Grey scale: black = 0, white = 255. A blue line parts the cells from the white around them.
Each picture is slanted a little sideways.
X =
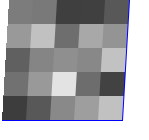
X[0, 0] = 124
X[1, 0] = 153
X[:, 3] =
[64, 168, 136, 109, 158]
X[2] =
[96, 133, 143, 136, 194]
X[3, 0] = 113
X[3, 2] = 227
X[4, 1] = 88

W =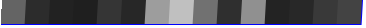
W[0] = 100
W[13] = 57
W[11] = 35
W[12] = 40
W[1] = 44

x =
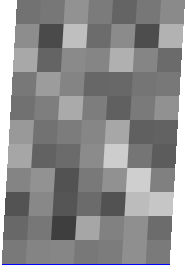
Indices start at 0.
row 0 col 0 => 114
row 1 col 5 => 77
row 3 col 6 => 120
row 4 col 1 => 126
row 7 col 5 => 207
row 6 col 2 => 107
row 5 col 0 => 153
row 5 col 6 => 98
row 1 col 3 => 108
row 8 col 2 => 85
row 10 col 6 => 122
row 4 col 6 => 145
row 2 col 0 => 168
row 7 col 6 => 128
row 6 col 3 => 139
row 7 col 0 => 132
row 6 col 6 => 92
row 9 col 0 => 104
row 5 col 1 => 114
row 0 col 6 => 138
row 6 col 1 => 98
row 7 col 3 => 121

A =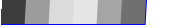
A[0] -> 61
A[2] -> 219
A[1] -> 157
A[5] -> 112

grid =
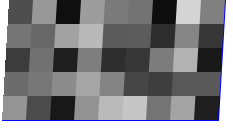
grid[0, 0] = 78
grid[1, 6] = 45
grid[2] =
[60, 113, 30, 126, 46, 55, 124, 178, 24]
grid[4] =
[148, 75, 24, 146, 186, 198, 116, 163, 30]
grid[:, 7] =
[212, 133, 178, 88, 163]
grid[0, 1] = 152
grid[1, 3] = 185
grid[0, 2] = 15
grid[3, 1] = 119
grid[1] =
[117, 103, 162, 185, 90, 92, 45, 133, 55]
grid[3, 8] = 89
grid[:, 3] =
[157, 185, 126, 165, 146]

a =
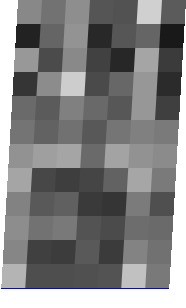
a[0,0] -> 136
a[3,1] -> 140
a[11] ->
[180, 78, 78, 80, 83, 193, 121]
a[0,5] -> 208
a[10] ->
[134, 64, 60, 89, 59, 131, 113]
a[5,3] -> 88
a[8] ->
[130, 89, 96, 58, 53, 123, 79]
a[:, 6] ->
[91, 25, 59, 43, 63, 122, 139, 122, 79, 106, 113, 121]
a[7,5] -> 166
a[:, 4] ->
[82, 86, 39, 103, 87, 117, 163, 98, 53, 75, 59, 83]
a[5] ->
[116, 98, 113, 88, 117, 128, 122]
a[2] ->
[152, 75, 137, 65, 39, 165, 59]
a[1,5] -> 101
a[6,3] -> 106
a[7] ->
[165, 71, 62, 69, 98, 166, 122]
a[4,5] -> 151
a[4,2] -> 128
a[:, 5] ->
[208, 101, 165, 151, 151, 128, 146, 166, 123, 109, 131, 193]

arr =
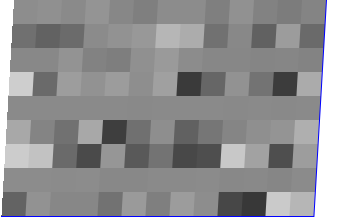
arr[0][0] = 141
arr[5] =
[168, 132, 113, 168, 62, 112, 142, 97, 118, 133, 143, 148, 175]
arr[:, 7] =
[140, 172, 140, 58, 138, 97, 72, 138, 156]
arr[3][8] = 102
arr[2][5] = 144
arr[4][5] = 137
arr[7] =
[140, 140, 139, 140, 136, 136, 138, 138, 139, 136, 137, 134, 139]
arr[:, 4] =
[135, 146, 126, 156, 138, 62, 150, 136, 114]
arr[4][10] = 138
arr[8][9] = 71
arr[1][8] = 113
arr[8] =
[99, 146, 135, 135, 114, 154, 127, 156, 141, 71, 56, 202, 182]
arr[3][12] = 171
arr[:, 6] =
[140, 182, 154, 160, 138, 142, 115, 138, 127]
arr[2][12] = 131
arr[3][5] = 142
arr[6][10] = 162
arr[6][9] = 200
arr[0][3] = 148
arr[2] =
[136, 136, 147, 130, 126, 144, 154, 140, 135, 135, 133, 134, 131]
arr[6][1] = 194
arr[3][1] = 106
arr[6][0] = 204
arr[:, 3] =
[148, 139, 130, 146, 138, 168, 74, 140, 135]
